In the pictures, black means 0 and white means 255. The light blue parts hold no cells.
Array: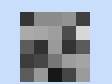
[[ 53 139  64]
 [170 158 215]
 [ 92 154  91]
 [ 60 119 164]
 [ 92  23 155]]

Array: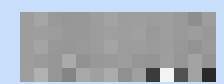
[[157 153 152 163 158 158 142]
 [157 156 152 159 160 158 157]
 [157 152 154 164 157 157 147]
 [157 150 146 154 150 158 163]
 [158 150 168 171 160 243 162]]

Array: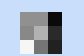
[[144  10]
 [136  42]
 [246  33]]

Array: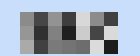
[[139 147 216  64]
 [150 129 204 218]
 [170 122 109  28]]

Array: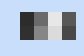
[[ 44 231]
 [ 48 219]]

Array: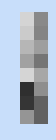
[[212]
 [203]
 [182]
 [161]
 [213]
 [ 47]
 [ 53]
 [149]]

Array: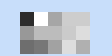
[[ 44 166 205]
 [152 188 221]
 [110 162 176]]

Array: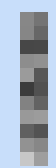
[[135]
 [134]
 [ 71]
 [141]
 [155]
 [ 59]
 [130]
 [153]
 [ 96]
 [146]
 [199]]

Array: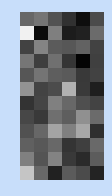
[[103  82  14]
 [241 127  33]
 [ 66  91  98]
 [118 112   4]
 [ 86  94  57]
 [147  76  58]
 [ 51 128  79]
 [ 71 111 144]
 [ 81 164 167]
 [ 96 104  63]
 [128 131  42]
 [197  33  75]]
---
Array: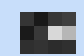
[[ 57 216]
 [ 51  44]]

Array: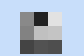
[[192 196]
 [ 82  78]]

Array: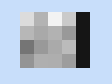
[[169 178]
 [153 170]]

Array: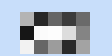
[[251 253]
 [102 156]]

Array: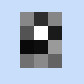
[[254  26]
 [ 14 154]]

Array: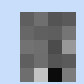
[[ 96  94]
 [111  76]]
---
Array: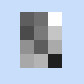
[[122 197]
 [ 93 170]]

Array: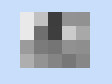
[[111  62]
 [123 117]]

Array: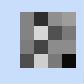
[[214  81]
 [ 68 140]]

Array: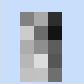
[[108  19]
 [142  93]]

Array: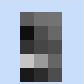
[[ 78 104]
 [ 70  78]]

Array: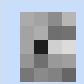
[[173 111]
 [ 30 208]]

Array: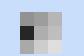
[[174 190]
 [205 222]]

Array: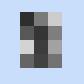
[[ 53 126]
 [ 60 162]]
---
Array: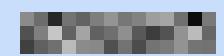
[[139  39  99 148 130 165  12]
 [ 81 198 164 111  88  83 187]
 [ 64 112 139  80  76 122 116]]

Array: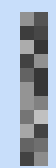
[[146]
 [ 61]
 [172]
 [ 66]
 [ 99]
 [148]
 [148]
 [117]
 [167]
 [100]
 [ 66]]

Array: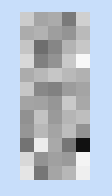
[[204 171 208]
 [172 158 186]
 [197 134 199]
 [216 147 248]
 [172 198 177]
 [199 129 164]
 [164 150 168]
 [145 154 190]
 [150 164 146]
 [115 169  17]
 [216 160 244]
 [229 165 239]]

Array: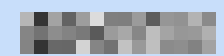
[[182 163 157 127 155 150 179]
 [133 141 121 155 135 164 153]
 [132 104 211 114 153 139 130]]

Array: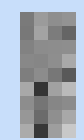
[[122 142]
 [120 124]
 [130 141]
 [136 142]
 [126 119]
 [168 161]
 [141 134]
 [151 143]
 [171 158]]

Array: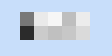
[[120 246 236]
 [ 43 192 218]]

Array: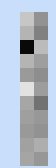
[[198]
 [180]
 [  9]
 [180]
 [154]
 [226]
 [166]
 [159]
 [153]
 [161]
 [165]]

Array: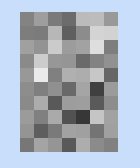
[[131 122 187 153]
 [125 183 140 210]
 [160 203 162 126]
 [138 151 106 145]
 [152 128 173 102]
 [141 144 165 155]
 [138  89 158 141]
 [155 170  55 162]
 [148 122 160 160]
 [119 149 173 129]]
